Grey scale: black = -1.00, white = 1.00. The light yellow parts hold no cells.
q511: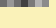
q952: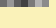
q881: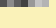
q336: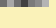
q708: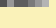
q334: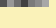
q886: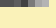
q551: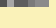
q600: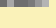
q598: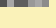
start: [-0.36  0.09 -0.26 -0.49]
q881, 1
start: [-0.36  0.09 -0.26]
q881, 1
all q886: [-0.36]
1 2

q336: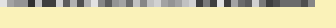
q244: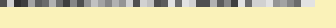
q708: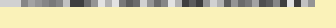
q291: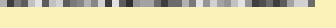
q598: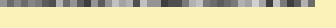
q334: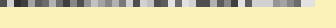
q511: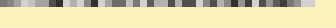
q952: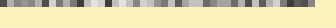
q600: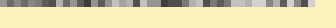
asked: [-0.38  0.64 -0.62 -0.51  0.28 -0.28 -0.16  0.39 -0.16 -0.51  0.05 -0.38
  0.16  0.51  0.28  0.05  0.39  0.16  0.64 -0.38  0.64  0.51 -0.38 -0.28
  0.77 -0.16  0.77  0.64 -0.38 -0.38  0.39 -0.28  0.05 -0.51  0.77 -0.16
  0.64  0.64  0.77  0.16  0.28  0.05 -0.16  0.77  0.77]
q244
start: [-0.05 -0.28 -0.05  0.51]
q600, 31
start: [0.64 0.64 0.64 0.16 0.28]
q334, 37

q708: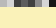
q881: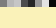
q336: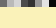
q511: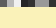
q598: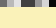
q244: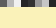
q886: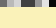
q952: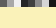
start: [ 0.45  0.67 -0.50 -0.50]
q886, 2
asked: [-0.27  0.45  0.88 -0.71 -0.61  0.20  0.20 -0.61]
q511
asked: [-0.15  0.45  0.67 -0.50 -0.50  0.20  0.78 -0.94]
q886
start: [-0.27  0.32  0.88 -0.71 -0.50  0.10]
q952, 1
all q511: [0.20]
6 7

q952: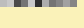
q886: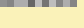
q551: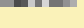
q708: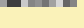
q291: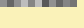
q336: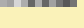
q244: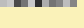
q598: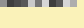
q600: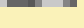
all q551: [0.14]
1 2 10
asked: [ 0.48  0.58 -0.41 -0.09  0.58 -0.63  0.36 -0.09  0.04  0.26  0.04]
q952
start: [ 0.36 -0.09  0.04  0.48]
q244, 7
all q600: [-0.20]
2 3 4 11

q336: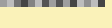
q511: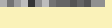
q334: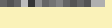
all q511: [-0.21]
9 10 12
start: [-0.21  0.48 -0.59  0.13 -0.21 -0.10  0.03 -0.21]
q334, 3
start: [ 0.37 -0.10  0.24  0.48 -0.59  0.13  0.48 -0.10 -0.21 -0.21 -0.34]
q511, 1
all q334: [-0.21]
1 3 7 10 12
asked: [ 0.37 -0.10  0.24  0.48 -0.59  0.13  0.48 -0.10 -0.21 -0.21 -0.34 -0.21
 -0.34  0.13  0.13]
q511

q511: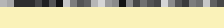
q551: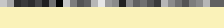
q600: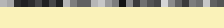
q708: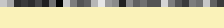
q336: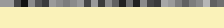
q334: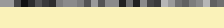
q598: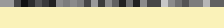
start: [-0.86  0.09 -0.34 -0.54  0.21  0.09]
q336, 4
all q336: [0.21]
1 2 8 12 14 25

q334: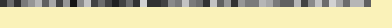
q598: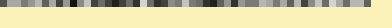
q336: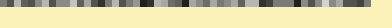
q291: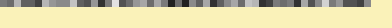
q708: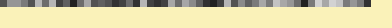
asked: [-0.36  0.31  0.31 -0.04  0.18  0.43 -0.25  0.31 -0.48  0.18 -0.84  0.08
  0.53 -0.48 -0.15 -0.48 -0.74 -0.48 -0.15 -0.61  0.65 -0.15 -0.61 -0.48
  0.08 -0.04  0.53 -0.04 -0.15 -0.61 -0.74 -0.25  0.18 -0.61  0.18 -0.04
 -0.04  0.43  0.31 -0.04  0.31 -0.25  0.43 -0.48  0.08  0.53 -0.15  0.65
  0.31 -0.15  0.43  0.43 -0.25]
q598
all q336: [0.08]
6 9 10 29 33 44 46 48
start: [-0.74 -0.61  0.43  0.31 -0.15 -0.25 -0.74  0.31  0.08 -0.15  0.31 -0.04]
q336, 21
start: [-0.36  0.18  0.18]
q708, 1
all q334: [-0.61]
1 3 20 22 23 30 34
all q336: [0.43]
3 7 17 23 36 37

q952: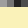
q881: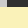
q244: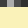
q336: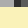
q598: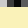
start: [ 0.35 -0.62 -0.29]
q336, 2
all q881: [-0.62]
2 3 4
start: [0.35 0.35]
q336, 1
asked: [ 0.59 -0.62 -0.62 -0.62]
q881
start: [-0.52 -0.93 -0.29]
q598, 2
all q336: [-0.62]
3

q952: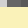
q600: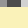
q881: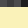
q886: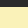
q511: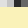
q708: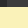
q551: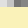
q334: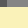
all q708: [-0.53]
2 3 4
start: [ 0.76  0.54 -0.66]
q511, 1
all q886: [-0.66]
1 2 3 4
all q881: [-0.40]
1 3
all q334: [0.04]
2 3 4
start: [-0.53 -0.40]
q881, 2
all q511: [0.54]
2

